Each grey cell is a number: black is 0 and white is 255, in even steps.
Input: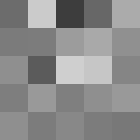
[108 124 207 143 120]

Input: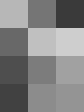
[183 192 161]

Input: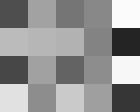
[ 78 182  99 159]

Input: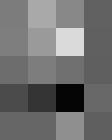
[124 154 112 104]

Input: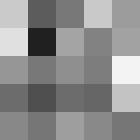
[202  32 143 102 118]

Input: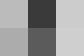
[187  91]
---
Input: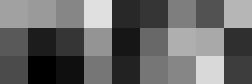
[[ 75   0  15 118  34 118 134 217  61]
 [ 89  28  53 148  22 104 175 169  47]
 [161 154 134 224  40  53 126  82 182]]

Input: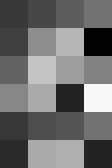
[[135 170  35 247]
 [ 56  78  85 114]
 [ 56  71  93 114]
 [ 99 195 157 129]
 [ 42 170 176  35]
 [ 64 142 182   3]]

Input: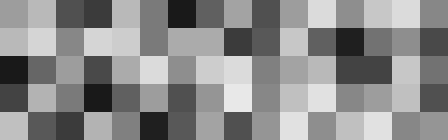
[[192  88  59 179 128  31  88 163  80 149 225 142 192 225 135 149]
 [157 185  80  59 185 122  25  96 163  80 157 219 142 199 219 135]
 [ 67 179 122  25  96 157  80 149 232 135 192 225 135 157 192  80]
 [185 213 135 213 205 122 171 171  59  88 199  96  31 114 142  73]
 [ 25 102 157  73 171 219 142 205 219 128 163 185  67  67 199 114]]

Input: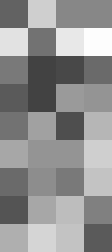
[[121  66  72 106]
 [114 161  78 182]
 [106 141 121 195]
 [ 98 207 135 135]
 [167 148 148 207]
 [ 90  66 154 148]
 [ 84 167 189 128]
 [175 213 195  90]
 [226 114 232 253]]

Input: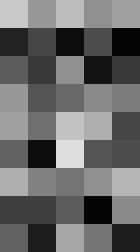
[[ 34  70  12  76   5]
 [ 63  63  92   5 137]
 [152  84 104 137 124]
 [175 130 117 144 181]
 [ 92  56 144  20  56]
 [ 98  28 167 117  28]
 [201 152 188 144 160]
 [160 111 194 175  70]
 [ 98  12 222  84  76]]

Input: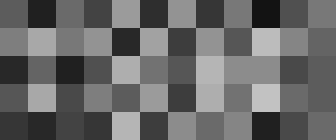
[[ 40 100  32  80 174 114  86 181 140 140  73  92]
 [ 54  40  67  54 181  61 140 106 133  32  73 106]
 [ 86 168  73 126  92 155  61 174 114 194 106  92]
 [ 92  32 106  67 155  46 147  54 120  19  80 120]
 [126 168 120 147  40 162  61 147  86 188 133 100]]

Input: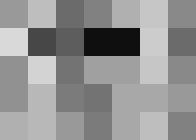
[[217  71  93  15  15 204 107]
 [153 190 107 129 176 198 137]
 [145 211 115 160 160 198 137]
 [145 184 123 115 168 168 153]
 [176 184 153 123 168 190 129]]

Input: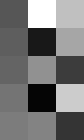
[[124 131  52]
 [100 145  60]
 [ 94  24 166]
 [ 86 255 192]
 [116   5 204]]

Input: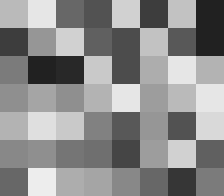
[[123  33  40 201  76 173 230 179]
 [186 230 103  82 209  61 194  33]
 [136 143 117 111  69 157 209  96]
 [143 165 143 179 230 157 186 230]
 [103 237 173 165 136 103  54 123]
 [179 223 201 129  88 150  82 217]
 [ 61 150 209  96  76 194  88  33]]
